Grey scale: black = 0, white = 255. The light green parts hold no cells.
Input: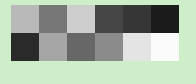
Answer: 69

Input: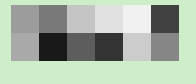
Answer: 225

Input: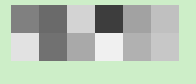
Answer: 61

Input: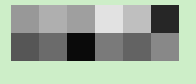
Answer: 226

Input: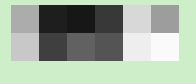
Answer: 56

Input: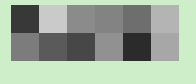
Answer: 131

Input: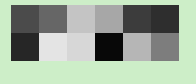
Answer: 167

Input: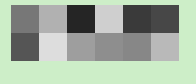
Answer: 207

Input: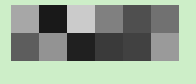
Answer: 128

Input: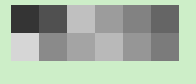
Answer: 156
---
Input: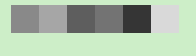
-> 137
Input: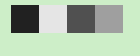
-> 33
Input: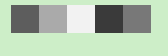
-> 93
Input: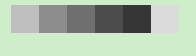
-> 190
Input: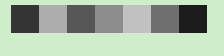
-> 52
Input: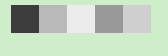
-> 60
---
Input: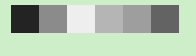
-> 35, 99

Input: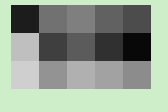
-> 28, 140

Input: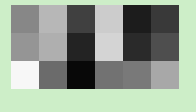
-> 135, 168

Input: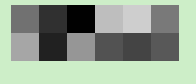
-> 113, 88

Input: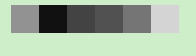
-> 146, 212

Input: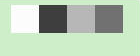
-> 252, 113
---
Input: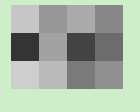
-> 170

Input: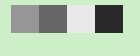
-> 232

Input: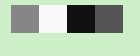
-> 17

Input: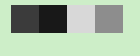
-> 216

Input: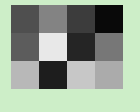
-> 60

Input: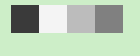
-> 188

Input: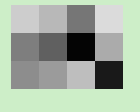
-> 118

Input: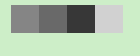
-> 55

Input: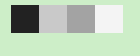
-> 163

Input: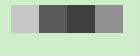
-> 63
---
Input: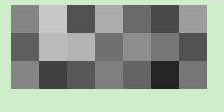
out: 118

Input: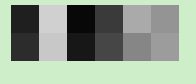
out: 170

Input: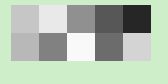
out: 87

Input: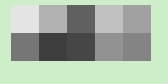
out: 192

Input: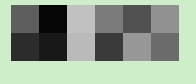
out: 81

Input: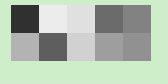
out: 107

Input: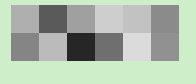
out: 194

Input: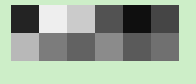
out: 15
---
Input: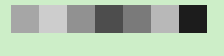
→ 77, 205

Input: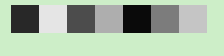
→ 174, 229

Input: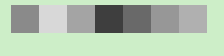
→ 62, 216

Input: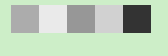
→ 151, 234

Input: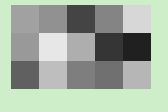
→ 174, 231

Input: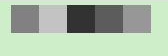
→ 50, 195

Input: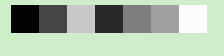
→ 41, 252
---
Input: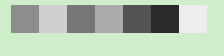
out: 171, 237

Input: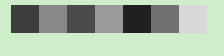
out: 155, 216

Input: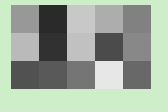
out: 193, 231

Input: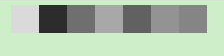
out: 168, 218

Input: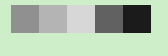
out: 215, 215

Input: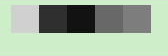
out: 18, 208

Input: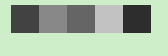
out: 101, 194

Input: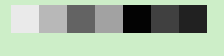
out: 162, 234

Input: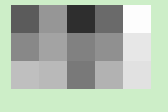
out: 129, 253
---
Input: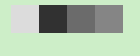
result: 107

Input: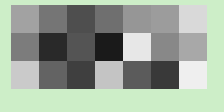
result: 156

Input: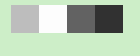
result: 98

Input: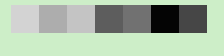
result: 4

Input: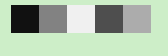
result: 78

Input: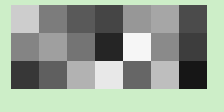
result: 166
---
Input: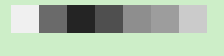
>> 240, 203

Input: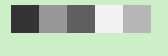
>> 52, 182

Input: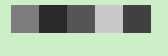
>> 125, 65

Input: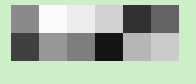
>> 138, 203

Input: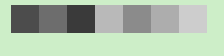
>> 76, 205

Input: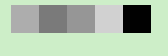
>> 173, 1
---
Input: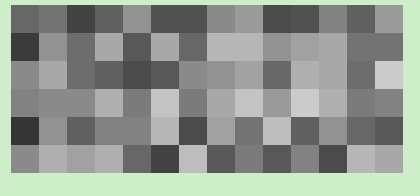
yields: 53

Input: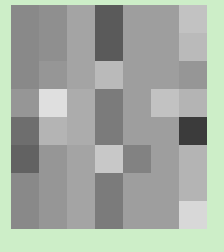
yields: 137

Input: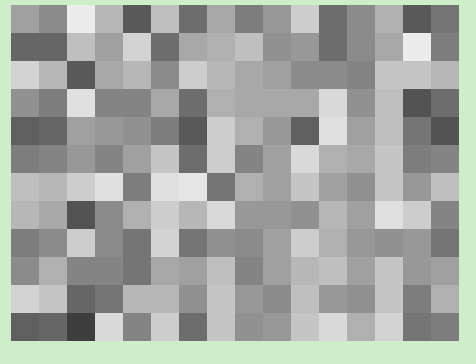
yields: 211

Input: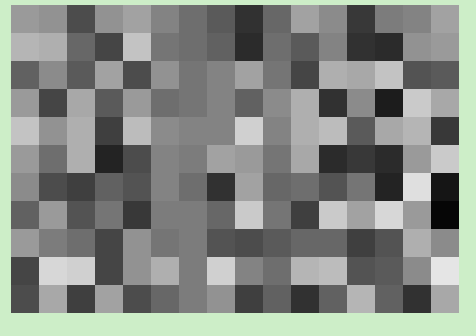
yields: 69

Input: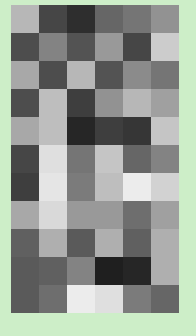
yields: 90
